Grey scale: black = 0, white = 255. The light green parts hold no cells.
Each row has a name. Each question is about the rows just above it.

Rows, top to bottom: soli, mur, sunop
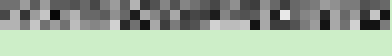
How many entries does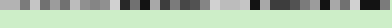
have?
39
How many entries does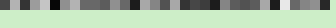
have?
33
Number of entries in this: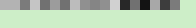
18
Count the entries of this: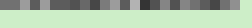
24

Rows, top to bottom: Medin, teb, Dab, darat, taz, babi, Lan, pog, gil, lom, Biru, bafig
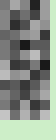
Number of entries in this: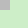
1
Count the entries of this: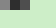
3
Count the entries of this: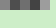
5
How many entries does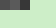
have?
3

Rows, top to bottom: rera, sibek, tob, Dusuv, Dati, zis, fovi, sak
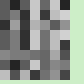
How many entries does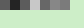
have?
7
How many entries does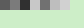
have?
7
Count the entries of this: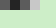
4
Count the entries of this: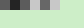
6
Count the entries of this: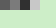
4
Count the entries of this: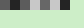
7
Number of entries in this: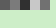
5

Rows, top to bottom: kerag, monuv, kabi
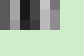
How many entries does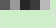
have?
5
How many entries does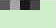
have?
4
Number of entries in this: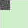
1

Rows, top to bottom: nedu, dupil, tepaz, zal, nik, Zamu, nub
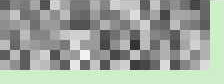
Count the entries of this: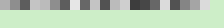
21
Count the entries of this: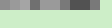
10
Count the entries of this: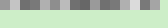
16

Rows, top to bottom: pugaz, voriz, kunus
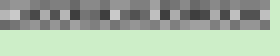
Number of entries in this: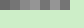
7
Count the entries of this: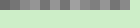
13
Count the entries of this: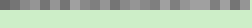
25
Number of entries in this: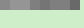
8

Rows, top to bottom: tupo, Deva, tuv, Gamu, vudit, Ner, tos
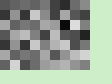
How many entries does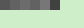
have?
6
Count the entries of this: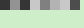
8
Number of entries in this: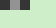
3
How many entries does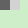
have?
2
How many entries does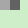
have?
2
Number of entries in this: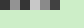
6
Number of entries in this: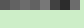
8

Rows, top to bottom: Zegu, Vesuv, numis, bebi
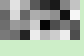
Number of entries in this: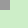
1
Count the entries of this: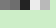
5
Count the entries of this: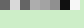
8
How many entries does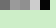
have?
5

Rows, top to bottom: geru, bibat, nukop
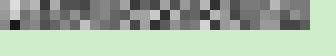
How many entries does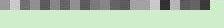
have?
21
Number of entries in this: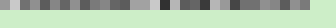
31

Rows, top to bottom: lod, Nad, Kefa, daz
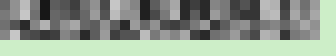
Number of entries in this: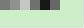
6
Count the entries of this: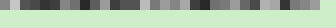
32
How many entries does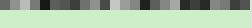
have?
25

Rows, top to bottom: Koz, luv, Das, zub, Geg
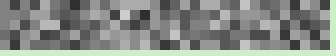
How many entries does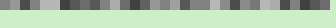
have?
33
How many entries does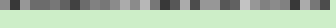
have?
33

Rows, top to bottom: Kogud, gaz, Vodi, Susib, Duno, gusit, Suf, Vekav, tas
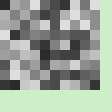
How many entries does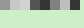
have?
8
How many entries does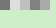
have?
5
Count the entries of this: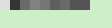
9
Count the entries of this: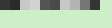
10
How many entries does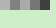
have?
5

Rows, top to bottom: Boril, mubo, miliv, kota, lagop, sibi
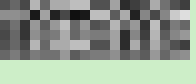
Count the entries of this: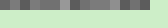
15
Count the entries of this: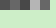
5
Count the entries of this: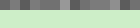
14
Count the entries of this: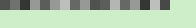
17
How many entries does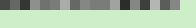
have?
18
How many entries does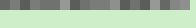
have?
19

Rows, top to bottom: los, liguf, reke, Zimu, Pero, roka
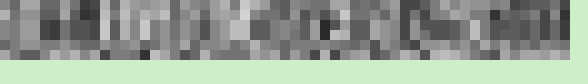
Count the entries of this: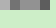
5
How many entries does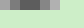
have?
6

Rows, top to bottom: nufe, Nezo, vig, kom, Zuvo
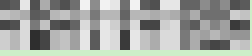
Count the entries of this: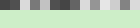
14
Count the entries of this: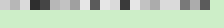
21

